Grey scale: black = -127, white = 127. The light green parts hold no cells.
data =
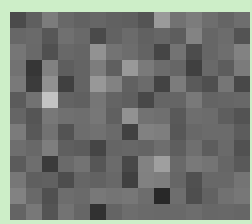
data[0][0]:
-52
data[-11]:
[-9, -22, -47, -23, -26, 18, -12, -18, -28, -58, -12, -51, -25, -17, 2]
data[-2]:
[2, -22, -47, -18, -21, -7, -11, -8, -18, -87, -17, -49, -29, -14, -8]
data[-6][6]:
-21
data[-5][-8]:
-24
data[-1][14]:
-25
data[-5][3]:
-32
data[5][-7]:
-55
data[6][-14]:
-42
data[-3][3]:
-50
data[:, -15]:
[-52, -24, -9, -13, -6, -36, -26, -4, -17, -36, -8, 2, -27]
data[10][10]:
-25
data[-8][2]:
67
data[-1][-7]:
-21
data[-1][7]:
-18
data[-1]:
[-27, -7, -43, -12, -25, -78, -27, -18, -21, -22, -22, -18, -24, -23, -25]
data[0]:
[-52, -32, -3, -23, -29, -25, -30, -32, -43, 26, -13, -3, -17, -26, -17]
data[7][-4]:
-23
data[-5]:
[-17, -23, -1, -32, -35, -58, -26, -24, -27, -17, -33, -16, -34, -21, -46]
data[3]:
[-13, -73, 1, -33, -27, -2, -32, 25, -5, -19, -25, -63, -22, -34, -4]
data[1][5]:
-53
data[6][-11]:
-17
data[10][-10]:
-29
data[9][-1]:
-38
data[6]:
[-26, -42, -7, -15, -17, -8, -31, 18, -13, -16, -38, -17, -19, -33, -44]
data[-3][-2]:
-23
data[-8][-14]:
-13

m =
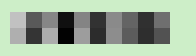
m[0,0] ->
65
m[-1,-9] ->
-75
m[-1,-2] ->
-81
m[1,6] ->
13
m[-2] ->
[65, -38, 6, -111, 4, -77, 10, -27, -79, -16]
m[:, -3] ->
[-27, -35]

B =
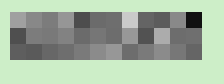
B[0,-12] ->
32
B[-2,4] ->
-20
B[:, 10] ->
[9, -18, -8]
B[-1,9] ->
11
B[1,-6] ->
-18
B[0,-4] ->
-27
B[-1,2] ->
-24
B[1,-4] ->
-45
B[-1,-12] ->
-33
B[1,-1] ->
-16

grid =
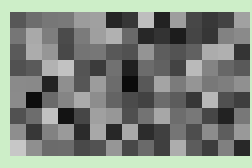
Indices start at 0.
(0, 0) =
-40
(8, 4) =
-54
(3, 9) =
-30
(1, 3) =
-52
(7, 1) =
-72
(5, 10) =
-35
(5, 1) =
-114
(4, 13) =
-1
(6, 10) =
-18
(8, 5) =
-45
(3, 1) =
-37
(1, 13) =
2
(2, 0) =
-37
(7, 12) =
12
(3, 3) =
66
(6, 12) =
-57
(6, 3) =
-108
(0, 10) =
30
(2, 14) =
-75
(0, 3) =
-6
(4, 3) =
15
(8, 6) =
22
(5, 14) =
-65
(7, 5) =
40
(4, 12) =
-7
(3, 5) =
-68
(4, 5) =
28
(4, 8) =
-39
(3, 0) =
-46
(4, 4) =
-41
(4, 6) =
-19
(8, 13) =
0

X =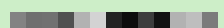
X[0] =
3
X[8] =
-66
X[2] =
-14
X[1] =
-16

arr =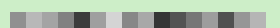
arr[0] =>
16
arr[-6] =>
-44
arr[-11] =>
31
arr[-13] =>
1
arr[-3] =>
-47

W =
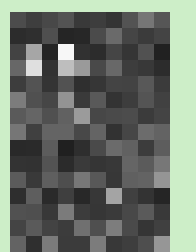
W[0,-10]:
-51
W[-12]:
[-24, 95, -77, 62, 26, -54, -23, -66, -71, -83]
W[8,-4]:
-20
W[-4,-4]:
36
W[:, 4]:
[-70, -88, -78, 26, -80, -69, 27, -55, -81, -69, -8, -87, -67, -15, -68]
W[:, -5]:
[-66, -52, -83, -54, -73, -38, -56, -27, -53, -74, -39, -72, -73, -48, -3]
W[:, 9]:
[-41, -59, -94, -83, -68, -62, -59, -28, -34, -8, 21, -90, -70, -63, 22]
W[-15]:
[-51, -65, -55, -44, -70, -66, -75, -44, -9, -41]
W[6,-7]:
-30
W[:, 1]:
[-65, -80, 38, 95, -44, -47, -26, -63, -85, -77, -70, -33, -48, -37, -80]
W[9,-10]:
-76
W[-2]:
[-59, -37, -60, -67, -15, -48, -2, -53, -74, -63]
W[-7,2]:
-35
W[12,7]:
-55
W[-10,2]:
-57
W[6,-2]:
-68
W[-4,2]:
-85
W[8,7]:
-30
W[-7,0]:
-86
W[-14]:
[-83, -80, -48, -90, -88, -52, -21, -58, -68, -59]
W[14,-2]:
-49
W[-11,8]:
-39
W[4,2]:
-75

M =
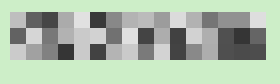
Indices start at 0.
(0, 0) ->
62
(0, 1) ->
-31
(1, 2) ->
-7
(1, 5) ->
82
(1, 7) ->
96
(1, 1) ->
86
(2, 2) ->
1
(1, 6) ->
-14
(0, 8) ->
59
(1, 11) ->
82
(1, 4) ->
74

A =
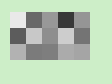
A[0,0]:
105
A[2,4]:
37
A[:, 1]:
[-23, 72, -4]
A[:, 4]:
[21, -11, 37]
